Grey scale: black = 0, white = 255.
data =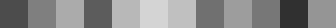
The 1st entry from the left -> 76
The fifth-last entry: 112
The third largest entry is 184
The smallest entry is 48

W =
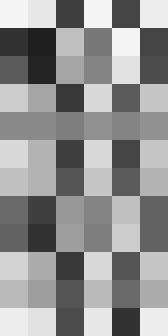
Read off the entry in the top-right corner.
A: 237
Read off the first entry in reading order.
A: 245
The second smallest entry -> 36
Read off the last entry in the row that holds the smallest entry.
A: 69
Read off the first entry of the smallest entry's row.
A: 50
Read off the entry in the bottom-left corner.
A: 237
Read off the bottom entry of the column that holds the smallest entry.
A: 225
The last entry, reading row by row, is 237
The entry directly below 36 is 165
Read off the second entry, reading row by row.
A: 231
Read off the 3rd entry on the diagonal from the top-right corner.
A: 132
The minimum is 30
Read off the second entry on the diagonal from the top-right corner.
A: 245
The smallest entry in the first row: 63
